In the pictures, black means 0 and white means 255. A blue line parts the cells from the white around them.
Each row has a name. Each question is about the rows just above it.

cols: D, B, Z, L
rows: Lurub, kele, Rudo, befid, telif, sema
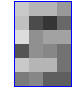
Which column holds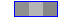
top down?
B
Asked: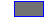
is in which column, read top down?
L
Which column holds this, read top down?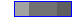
L

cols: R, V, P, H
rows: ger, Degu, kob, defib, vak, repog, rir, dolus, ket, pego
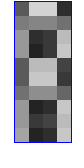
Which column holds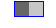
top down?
H
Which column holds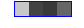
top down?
H
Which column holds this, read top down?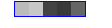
H
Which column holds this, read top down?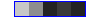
V
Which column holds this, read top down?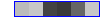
H

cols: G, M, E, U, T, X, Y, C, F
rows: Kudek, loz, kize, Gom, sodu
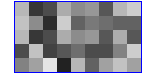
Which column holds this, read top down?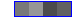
X
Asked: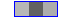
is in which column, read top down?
C
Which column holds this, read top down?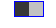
M
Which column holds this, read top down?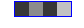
M
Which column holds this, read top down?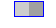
F
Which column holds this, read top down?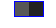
U

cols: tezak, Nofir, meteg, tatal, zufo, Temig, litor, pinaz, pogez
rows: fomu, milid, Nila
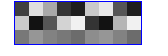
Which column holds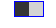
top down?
tatal
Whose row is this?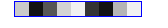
milid

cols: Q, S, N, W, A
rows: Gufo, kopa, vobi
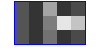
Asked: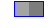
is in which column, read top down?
N
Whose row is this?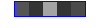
Gufo

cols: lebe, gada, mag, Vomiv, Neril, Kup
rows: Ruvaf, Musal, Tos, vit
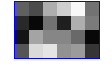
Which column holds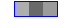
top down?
Neril
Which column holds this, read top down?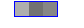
mag
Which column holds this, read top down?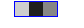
Vomiv
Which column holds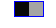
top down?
gada
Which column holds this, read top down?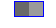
Neril

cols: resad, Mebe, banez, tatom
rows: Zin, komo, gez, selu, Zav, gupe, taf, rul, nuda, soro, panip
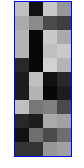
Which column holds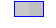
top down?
banez
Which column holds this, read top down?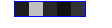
resad

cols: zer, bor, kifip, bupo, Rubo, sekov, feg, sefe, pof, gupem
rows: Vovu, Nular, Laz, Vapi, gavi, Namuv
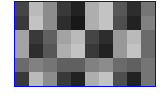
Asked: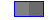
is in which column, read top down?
gupem
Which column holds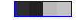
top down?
pof

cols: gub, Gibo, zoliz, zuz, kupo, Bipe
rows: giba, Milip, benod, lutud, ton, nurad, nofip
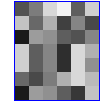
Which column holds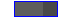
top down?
Gibo
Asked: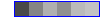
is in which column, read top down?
Bipe
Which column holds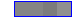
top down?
zoliz
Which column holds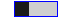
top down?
gub
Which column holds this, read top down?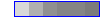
zoliz
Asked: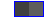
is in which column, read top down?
zuz

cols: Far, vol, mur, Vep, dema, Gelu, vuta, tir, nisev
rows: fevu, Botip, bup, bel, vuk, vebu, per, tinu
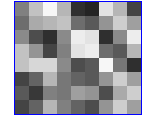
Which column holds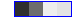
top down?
dema
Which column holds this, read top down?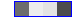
dema
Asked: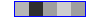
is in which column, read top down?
nisev
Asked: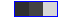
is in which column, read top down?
mur

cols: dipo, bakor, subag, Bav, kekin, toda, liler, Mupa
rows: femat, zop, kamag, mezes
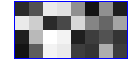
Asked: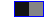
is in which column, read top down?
toda
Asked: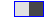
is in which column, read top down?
Bav
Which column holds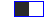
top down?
subag
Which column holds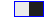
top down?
dipo
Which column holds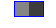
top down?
toda
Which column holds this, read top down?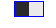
dipo

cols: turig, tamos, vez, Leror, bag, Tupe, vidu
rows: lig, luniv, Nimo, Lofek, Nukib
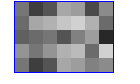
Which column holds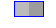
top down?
bag
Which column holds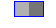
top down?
vez
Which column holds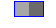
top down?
tamos
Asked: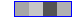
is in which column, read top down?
Leror
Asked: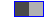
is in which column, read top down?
Tupe

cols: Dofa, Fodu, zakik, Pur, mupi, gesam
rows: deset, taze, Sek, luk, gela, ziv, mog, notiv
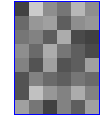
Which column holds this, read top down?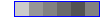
Fodu
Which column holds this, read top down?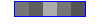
Pur
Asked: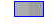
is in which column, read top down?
zakik
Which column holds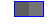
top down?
mupi
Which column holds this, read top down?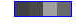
gesam
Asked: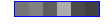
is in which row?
Sek
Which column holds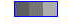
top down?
mupi

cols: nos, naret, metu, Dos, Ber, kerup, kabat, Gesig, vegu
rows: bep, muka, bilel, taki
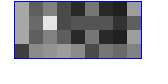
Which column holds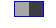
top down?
nos
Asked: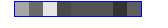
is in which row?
muka
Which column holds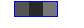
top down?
kabat
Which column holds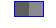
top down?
naret

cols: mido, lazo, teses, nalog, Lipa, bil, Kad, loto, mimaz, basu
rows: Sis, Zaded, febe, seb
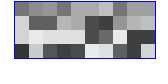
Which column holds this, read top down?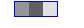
teses
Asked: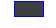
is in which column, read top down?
mimaz
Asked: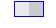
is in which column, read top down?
lazo
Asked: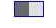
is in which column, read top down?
Kad
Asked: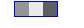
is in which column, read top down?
loto
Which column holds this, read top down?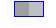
basu

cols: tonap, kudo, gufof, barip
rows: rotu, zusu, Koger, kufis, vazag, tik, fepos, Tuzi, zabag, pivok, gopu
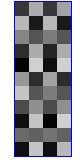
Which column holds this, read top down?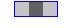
kudo
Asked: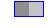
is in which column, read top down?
kudo
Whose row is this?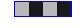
zusu
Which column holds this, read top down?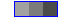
gufof

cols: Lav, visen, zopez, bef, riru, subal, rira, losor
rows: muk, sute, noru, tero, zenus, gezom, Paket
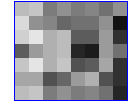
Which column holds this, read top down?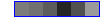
riru
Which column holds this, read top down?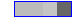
bef
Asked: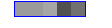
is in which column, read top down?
rira
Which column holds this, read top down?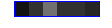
losor

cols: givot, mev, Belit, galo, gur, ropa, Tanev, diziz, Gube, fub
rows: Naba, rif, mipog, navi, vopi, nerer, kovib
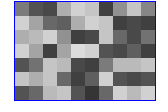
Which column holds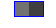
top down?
fub
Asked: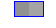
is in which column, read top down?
galo
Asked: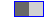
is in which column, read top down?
Belit

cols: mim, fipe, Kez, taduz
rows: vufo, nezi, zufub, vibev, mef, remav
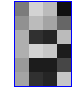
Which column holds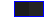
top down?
Kez
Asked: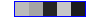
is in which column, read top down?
Kez
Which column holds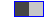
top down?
taduz
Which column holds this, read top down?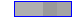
mim
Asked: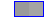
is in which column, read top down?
mim
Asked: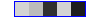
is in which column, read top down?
fipe

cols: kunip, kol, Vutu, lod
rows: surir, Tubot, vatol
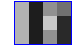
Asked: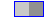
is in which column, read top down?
Vutu
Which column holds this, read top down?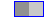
Vutu
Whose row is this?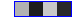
Tubot

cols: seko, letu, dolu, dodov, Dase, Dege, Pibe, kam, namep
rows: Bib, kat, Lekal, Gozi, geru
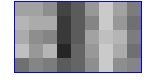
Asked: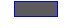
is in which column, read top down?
Dase
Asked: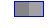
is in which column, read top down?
Dege
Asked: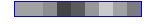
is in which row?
Bib
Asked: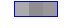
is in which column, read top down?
letu
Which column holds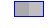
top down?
seko
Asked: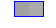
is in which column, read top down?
letu

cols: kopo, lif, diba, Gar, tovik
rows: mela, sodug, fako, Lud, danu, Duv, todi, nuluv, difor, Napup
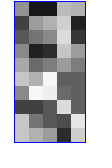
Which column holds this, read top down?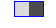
Gar
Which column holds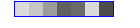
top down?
Gar
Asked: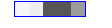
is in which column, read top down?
diba

